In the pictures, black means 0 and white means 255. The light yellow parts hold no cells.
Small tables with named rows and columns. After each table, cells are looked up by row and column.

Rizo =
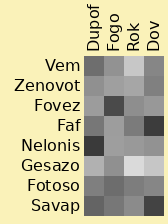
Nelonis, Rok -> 153
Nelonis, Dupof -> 58
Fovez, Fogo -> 74
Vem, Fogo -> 146
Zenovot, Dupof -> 144
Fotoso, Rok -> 125
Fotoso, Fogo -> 109
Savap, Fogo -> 119
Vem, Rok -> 199
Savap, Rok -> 139
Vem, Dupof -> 110
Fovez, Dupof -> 156
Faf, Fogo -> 157
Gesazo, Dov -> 198
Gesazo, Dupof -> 177
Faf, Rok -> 123
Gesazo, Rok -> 218
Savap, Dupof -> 100
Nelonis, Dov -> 146

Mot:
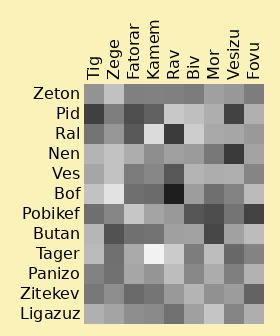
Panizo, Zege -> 113
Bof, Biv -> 157
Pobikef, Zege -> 134
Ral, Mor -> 168
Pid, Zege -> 126
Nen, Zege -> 194
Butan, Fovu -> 188
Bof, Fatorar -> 111
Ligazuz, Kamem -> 138
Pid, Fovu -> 176
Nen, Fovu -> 163
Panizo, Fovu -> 177
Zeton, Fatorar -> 128
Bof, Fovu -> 186
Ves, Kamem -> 135
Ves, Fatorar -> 123
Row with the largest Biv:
Ral

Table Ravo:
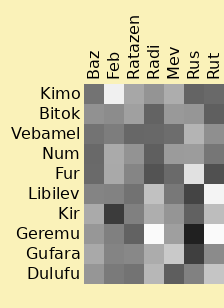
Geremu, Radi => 250
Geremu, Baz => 151
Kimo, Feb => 240
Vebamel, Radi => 104
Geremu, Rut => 250
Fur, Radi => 83
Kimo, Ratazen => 167
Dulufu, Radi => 183
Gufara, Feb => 132
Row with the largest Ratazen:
Kimo

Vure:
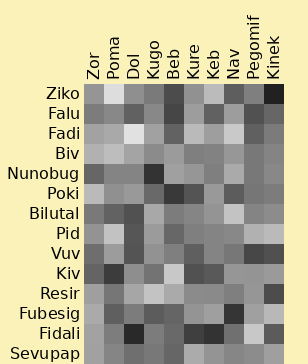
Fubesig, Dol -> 124
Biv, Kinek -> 132
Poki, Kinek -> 124
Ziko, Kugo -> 122
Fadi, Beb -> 98
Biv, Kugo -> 139
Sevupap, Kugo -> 120
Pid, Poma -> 194
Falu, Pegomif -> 81
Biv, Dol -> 164
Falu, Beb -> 70
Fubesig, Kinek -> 184
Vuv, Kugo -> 146
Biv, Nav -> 151
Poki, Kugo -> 105
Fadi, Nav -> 201
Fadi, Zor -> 162
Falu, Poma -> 136
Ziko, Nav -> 94
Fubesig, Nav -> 53

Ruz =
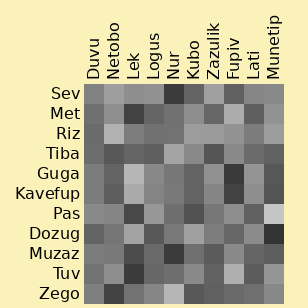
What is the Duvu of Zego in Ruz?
127
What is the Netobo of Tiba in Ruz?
88
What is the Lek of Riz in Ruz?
125
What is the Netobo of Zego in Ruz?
67
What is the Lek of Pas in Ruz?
72
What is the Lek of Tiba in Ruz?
101
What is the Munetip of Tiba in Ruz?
98

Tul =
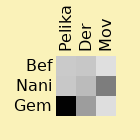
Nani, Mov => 125
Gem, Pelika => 2
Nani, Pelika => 200
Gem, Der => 157
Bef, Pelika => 202
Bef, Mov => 223
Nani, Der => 187
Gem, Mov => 222
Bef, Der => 199
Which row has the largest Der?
Bef

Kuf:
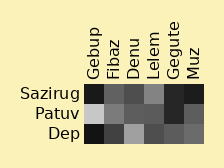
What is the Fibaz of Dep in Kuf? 65
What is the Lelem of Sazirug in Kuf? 131
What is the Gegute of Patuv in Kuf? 38
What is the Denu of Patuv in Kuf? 93
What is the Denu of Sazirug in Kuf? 78
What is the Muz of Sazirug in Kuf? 28
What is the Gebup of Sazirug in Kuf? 25
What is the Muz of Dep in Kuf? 107
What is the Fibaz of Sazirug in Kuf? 97
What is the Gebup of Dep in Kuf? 19
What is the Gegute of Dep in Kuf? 92
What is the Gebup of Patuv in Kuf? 199
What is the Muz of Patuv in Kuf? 93
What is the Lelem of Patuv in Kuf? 91
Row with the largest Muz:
Dep

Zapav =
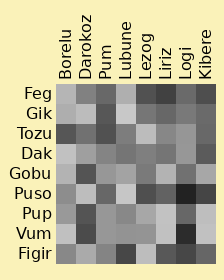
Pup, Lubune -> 136
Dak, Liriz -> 117
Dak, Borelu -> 193
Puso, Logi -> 34
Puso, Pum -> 103
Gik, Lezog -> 118
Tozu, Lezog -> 188
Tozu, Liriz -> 135
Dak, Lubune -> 117
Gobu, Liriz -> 179
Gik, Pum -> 87
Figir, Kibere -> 102
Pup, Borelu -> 153
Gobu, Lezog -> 122
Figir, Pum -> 132
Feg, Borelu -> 181
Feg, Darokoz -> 129
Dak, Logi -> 151

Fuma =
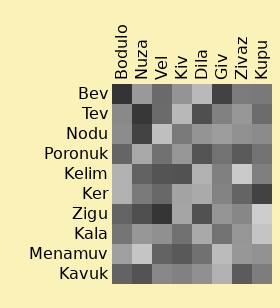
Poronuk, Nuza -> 168
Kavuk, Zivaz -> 91
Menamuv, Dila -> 113
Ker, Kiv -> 163
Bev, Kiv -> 148
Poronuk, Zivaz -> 90
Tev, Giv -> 129
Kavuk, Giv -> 177
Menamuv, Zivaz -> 151
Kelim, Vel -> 84
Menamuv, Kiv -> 89
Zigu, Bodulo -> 100
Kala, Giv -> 115
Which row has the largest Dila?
Bev

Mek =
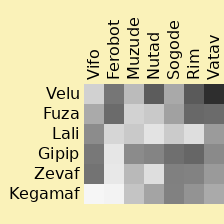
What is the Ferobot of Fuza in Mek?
107
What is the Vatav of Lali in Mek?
155
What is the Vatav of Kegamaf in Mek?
170
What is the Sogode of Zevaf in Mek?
128
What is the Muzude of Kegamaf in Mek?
196
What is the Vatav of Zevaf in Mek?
154
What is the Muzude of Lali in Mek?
201
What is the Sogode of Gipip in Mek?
111
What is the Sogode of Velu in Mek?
169
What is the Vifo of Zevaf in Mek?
115
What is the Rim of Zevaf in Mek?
130
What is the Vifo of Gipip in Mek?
120
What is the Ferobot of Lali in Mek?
214
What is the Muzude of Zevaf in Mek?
185
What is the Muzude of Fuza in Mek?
210
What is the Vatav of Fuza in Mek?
107
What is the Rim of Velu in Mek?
90

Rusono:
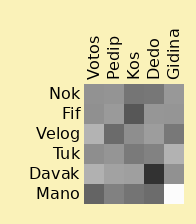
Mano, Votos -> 100
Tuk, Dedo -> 130
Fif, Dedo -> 150
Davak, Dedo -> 50
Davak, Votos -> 177
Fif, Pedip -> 154
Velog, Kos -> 142
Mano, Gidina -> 252
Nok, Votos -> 146
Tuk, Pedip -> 149
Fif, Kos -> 87
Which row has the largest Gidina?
Mano

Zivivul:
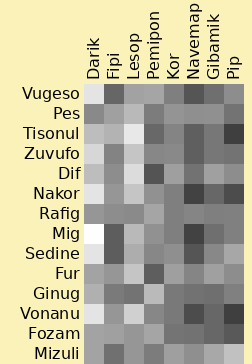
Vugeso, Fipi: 102
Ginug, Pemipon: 186
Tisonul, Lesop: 232
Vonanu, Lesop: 208
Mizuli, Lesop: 150
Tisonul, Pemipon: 104

